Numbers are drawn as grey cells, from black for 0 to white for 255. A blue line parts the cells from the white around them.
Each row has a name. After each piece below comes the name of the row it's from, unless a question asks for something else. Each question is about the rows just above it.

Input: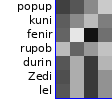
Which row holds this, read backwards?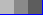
kuni
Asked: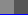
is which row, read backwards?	popup

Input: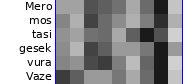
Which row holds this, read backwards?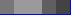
gesek
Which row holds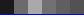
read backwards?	Mero
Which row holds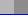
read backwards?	gesek
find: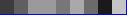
Vaze
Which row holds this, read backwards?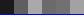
tasi
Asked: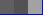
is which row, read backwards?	Mero
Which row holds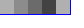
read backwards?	mos

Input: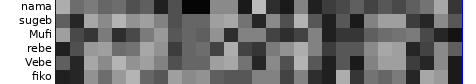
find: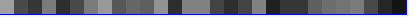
Mufi
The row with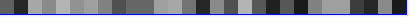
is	Vebe
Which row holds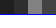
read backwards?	fiko
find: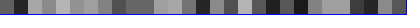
sugeb
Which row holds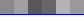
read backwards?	fiko

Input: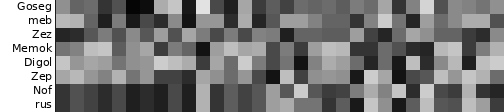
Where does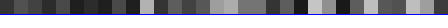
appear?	rus
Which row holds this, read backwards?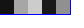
Zep

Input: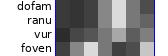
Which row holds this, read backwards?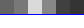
ranu
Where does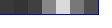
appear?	dofam
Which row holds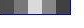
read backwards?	dofam

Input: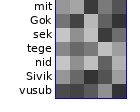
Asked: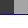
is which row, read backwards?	mit
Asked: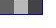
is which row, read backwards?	Gok
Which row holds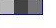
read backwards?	Gok
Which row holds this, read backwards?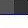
Sivik
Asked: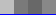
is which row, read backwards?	tege
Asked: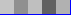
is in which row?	nid

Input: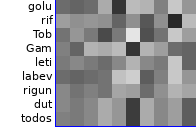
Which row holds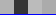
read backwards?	Gam
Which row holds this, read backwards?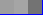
rigun

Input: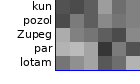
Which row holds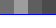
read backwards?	kun
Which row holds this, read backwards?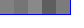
pozol
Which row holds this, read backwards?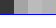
par
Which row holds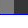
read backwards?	par
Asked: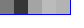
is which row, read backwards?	par

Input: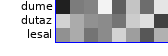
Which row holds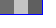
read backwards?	dume
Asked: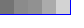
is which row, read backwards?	dutaz

